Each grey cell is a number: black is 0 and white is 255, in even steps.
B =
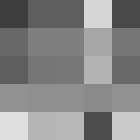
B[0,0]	61
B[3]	[145, 143, 143, 138, 145]
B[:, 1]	[94, 127, 118, 143, 181]
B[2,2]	119
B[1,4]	118
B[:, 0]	[61, 104, 94, 145, 222]
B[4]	[222, 181, 184, 77, 202]

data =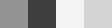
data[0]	148
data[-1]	212
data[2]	243
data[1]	62

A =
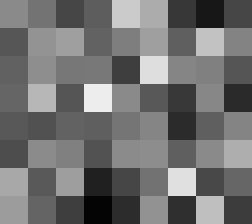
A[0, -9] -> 138
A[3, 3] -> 237
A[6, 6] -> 224
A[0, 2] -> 70
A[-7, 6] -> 95
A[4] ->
[88, 81, 98, 95, 117, 133, 43, 95, 132]
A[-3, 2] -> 128
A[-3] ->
[77, 139, 128, 82, 139, 141, 95, 138, 174]
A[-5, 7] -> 135
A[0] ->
[138, 115, 70, 93, 203, 172, 55, 23, 70]
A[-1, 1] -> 100
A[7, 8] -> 60
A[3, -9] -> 101
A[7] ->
[156, 100, 62, 4, 44, 146, 47, 191, 60]
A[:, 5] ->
[172, 159, 222, 88, 133, 141, 114, 146]
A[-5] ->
[101, 183, 85, 237, 138, 88, 56, 135, 42]
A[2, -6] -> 120

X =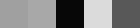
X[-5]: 160
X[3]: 219
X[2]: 7

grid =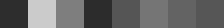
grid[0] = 45
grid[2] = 126
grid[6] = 99
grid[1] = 203

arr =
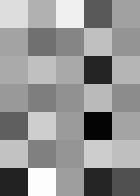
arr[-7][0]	221
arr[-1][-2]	37
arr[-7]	[221, 177, 240, 89, 161]
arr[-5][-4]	192
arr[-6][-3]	133
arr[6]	[34, 253, 158, 37, 80]
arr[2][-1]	181
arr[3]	[153, 126, 145, 186, 140]
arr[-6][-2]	192

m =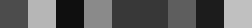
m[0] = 76
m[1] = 182
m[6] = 94

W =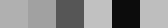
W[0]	176
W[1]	161
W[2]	86

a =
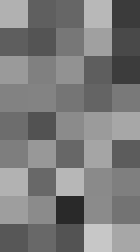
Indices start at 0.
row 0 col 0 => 177
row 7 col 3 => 139
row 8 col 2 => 83
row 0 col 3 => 184
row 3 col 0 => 130
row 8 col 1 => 104
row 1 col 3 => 160
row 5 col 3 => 165
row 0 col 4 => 59
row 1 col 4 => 73
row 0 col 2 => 102
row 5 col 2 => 103

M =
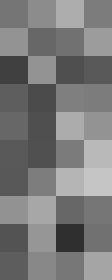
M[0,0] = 117
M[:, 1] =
[140, 103, 147, 75, 79, 80, 125, 167, 150, 136]
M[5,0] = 89
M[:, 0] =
[117, 147, 64, 94, 103, 89, 88, 146, 83, 93]
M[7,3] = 118
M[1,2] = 113

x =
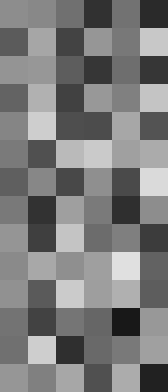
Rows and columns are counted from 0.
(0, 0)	141
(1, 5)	200
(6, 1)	135
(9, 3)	159
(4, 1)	206
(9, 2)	143
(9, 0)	138
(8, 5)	60
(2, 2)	93
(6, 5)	218
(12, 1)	206
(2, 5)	54
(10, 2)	203
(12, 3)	105
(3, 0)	99
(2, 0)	148
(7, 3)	122
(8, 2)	196
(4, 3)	76
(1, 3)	150
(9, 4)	224
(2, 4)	110
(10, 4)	176
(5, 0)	122
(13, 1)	128
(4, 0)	133
